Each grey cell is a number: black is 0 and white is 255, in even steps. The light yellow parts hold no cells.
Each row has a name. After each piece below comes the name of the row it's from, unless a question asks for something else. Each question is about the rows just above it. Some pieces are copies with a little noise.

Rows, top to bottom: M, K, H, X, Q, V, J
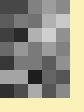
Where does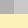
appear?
K
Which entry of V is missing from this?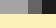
[85]
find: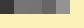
Q
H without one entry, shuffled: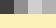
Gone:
[42]
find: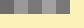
X
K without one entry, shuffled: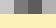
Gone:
[114]

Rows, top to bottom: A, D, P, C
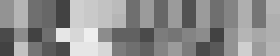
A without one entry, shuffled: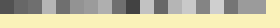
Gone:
[187]
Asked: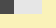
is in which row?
C
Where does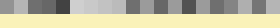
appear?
A

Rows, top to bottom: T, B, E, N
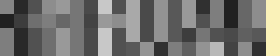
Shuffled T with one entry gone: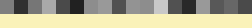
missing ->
[134]
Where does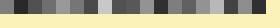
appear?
N

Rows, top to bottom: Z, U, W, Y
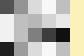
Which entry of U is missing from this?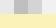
[183]
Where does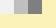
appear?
W
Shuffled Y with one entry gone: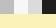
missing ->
[156]

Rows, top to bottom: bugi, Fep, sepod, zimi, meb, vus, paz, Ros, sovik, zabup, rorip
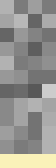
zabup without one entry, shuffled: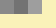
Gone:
[178]
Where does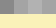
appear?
Ros
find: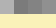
meb
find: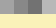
zabup

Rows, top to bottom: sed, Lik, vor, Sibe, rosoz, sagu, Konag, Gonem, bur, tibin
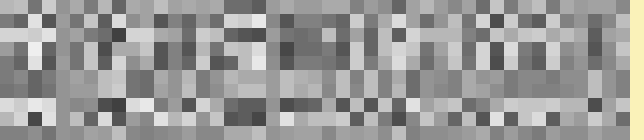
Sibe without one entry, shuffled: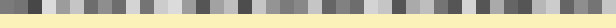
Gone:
[239]
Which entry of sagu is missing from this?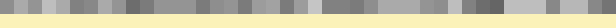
[177]
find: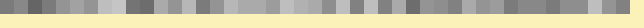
sagu
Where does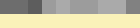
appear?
sed
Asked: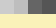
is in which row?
vor

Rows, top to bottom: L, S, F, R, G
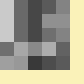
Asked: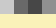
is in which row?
S
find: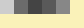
L
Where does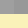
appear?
G

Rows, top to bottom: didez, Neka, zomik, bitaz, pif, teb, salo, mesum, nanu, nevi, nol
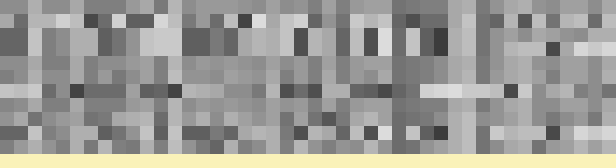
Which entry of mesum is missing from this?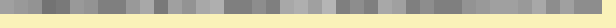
[134]
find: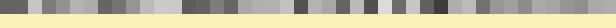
zomik
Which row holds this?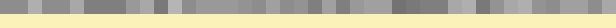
didez

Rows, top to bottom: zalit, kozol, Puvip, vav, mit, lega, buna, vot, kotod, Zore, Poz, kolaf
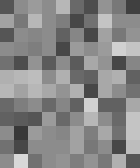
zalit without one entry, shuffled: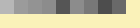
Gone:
[64]
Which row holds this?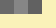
vot

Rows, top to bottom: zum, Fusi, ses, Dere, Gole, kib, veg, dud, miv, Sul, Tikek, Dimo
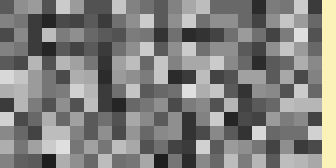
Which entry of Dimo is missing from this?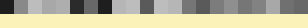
[96]
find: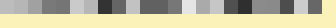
veg
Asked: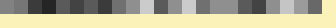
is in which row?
Dere
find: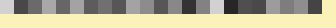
miv
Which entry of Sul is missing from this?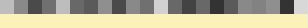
[149]

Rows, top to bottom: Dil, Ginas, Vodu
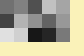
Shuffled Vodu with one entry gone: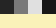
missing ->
[208]
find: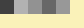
Ginas

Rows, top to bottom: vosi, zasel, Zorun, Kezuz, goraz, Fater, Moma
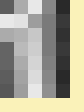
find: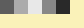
vosi
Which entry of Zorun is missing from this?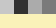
[178]
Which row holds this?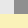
Moma
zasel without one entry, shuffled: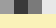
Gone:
[226]
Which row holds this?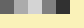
goraz
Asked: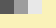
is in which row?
Moma

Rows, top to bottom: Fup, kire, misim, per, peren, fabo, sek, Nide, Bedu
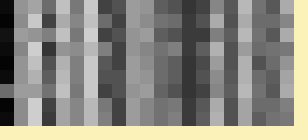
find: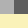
fabo
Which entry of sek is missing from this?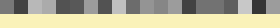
[100]
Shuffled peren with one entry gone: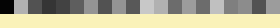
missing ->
[74]

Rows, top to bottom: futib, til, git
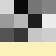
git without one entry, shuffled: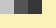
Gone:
[206]
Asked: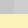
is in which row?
git
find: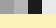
til
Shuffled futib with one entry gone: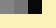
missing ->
[214]
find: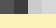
git
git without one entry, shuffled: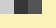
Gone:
[198]

